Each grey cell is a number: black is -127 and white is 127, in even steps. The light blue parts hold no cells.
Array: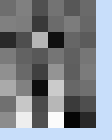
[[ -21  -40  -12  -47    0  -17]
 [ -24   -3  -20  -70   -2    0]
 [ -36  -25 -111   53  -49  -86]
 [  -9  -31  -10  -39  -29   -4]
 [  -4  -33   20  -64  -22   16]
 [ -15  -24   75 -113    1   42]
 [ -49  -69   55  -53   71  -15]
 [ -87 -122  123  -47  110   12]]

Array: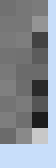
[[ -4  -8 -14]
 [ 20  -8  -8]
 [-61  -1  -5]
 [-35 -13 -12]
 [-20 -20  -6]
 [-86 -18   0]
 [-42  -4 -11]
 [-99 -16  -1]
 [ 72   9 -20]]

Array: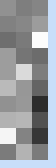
[[  5  -1  17]
 [ 28   7   1]
 [124  -5 -17]
 [-19 -10  29]
 [ -2  90  29]
 [-27  23  58]
 [-83  24  17]
 [-46  54  50]
 [-73   3 117]
 [ -4  51  -4]]

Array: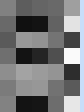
[[  31  -22  -26  -34    1]
 [  99  -29 -108 -111  -22]
 [ -63  -11   18   24  -37]
 [ 122  -48  -91 -108  -16]
 [ -82   20   27   35   14]
 [ -37  -13   23   20   -4]
 [ 103  -18 -106 -108    2]]

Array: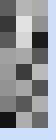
[[  43   51  -33]
 [  16   98  -71]
 [ -98   86  -34]
 [ -39   40   33]
 [  57  -66   26]
 [ -44   37   20]
 [  48  -39   -1]
 [ -20   46 -107]]

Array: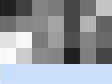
[[ 67 -14 -57  -5   3 -62 -92]
 [-28  51 -57  35   9   6 -18]
 [-21   4 -48  28  -5 119  98]
 [-58  -1 -94   4  10  75 121]]

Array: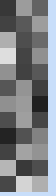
[[-28  28 -71]
 [ 29 -38 -61]
 [-21 -49  47]
 [ 16 -59  94]
 [-39 -62  17]
 [-64  20 -41]
 [-95  27  16]
 [-57  31 -49]
 [  2 -45 -92]
 [ 19  35 -61]
 [-49 -70  54]
 [ 47  84 -56]]

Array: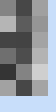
[[ 32 -56   4]
 [ 21 -35  53]
 [ 35 -60 -59]
 [ 51 -50 -16]
 [ 79   3 -75]
 [ 36 -56  34]]
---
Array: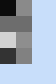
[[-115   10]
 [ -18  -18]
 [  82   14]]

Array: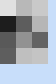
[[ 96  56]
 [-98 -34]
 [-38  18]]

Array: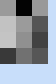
[[  26 -124]
 [  66   27]
 [  68   16]]

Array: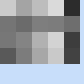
[[ 75  36]
 [-10 -20]
 [ -8   4]]

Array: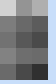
[[ 82  20]
 [ -2 -22]
 [-13 -39]]

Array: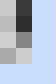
[[ 73 -69]
 [ 59 -82]
 [ 79   6]]

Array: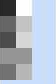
[[-87 125]
 [-25  67]
 [-51  86]]

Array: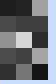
[[-96 -92]
 [-54 -63]
 [ 17  85]]
